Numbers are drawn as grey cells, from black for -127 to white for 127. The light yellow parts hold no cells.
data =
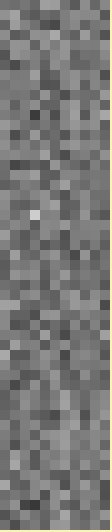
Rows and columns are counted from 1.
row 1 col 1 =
-13
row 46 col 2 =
24
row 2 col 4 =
-37
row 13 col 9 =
6
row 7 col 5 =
-30
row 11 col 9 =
-18
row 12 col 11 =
39
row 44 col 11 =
1
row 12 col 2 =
-13
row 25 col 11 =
-33
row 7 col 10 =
-14
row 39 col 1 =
-19
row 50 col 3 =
-18
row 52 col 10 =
-5
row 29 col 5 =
-40
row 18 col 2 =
13
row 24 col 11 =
-20
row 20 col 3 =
-11
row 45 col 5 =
-26
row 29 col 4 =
-10
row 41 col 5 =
-19
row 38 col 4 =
-37
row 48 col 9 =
-31
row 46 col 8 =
-13
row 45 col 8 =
0
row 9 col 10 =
5
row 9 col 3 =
-3
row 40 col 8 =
-8
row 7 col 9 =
-26
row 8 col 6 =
-27
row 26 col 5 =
3
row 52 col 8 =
-12
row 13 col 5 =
-8
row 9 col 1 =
-11
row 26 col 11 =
-15
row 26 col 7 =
-23
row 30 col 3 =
3
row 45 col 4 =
5
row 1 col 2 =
-18

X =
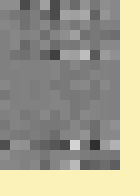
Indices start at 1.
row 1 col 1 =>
14
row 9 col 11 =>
8
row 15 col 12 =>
49
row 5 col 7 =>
-5
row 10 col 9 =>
-3
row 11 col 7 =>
4
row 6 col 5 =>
-30
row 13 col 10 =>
-17
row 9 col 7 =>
-5
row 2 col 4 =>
-2
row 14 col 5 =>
-7
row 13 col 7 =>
-5
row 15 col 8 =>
83
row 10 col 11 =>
1
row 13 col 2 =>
3
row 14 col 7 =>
4
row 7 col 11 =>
1
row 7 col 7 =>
-5
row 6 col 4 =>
-4
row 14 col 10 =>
-17
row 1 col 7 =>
4
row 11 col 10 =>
4
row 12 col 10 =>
4
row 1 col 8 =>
-20
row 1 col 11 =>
14
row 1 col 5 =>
32
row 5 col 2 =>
7
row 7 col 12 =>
0
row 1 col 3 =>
-52
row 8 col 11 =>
1
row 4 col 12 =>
-17
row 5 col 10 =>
-7
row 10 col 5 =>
1
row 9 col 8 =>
6
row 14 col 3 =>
-7
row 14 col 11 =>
8
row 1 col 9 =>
18

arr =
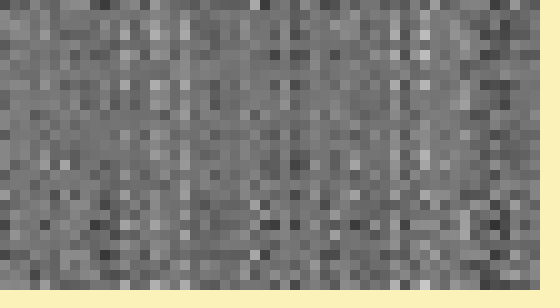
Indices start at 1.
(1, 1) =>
-52
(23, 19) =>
-23
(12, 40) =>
8
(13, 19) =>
1
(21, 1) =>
-35
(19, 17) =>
-32
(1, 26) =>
41
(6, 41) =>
-48
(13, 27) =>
-14
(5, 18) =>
-23
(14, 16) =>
19
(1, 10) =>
-43
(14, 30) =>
-38
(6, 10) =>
-41
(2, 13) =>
-11
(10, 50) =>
-26
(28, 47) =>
-19
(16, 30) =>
-41
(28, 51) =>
13
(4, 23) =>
-8
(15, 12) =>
-11
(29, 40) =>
48
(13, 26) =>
-11
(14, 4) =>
-9
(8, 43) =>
-18
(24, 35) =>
-13
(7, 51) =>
-3
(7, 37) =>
-14
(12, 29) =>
-15
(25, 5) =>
-11
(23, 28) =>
-66
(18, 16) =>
-11
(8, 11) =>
-11
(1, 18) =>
-23
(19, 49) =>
-31
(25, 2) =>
-5
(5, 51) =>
-38
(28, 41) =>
6
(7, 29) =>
-12
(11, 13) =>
-11

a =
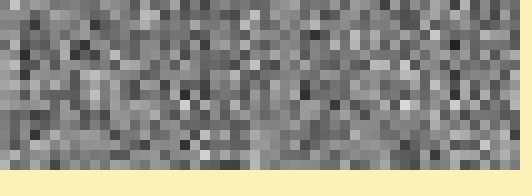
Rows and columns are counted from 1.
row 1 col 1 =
-1
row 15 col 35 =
11
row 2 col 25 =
2
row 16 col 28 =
14
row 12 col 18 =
-45
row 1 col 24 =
-16
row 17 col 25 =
-10
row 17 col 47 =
-47
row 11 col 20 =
-41
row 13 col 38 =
9
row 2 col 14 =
-25
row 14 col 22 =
2
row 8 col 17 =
9
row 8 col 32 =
-18
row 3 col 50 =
-30
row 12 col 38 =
10
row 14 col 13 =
-9
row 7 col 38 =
57
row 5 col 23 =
29
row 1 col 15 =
32
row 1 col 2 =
68
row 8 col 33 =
20
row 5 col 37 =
-16
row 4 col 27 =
10
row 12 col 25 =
23
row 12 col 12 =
21
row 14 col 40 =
-20
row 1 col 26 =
-27
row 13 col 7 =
6
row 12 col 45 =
-37
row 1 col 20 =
-3
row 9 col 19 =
-37
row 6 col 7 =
44
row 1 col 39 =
-63
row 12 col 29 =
9
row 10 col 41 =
-43
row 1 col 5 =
18
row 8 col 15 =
-37
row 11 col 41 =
88

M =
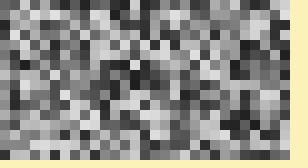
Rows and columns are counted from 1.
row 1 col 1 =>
-27
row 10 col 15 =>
67
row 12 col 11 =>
-77
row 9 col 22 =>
-34
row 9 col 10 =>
-55
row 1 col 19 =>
16
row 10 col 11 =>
6
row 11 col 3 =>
-40
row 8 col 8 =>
55
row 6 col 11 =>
83
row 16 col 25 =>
-58
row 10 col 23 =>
-32
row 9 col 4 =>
55
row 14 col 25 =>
-56
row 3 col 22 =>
-30
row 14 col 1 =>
21
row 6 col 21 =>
-61
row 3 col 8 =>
54
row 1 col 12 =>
-78
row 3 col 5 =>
-66
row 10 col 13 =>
0
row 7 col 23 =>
40
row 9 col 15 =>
-41
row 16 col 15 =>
-52
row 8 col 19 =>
-59
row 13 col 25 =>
-34
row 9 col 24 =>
66
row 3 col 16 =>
32
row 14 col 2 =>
61
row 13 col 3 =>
59
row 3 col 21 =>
20
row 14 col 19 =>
-42
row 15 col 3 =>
4
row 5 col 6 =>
-85
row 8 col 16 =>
-55
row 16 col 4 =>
-22
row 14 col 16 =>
92
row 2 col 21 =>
-42

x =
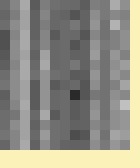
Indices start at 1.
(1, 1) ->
-18
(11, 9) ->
-28
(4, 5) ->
5
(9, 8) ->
-22
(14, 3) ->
34
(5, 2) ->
12
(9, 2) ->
12
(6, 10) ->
27
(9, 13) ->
36
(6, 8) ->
-29
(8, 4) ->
-15
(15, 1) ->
-25
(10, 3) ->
34
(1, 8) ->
-22
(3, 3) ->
34
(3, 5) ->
-2
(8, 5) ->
19
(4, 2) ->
5
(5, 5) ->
5
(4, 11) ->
-13
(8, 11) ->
-13
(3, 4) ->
-29
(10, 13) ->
8
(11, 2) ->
5
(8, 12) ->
22
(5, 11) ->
-6
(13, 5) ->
5
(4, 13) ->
15
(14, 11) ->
-13
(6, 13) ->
1
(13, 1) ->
-18
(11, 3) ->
41
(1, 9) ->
-34
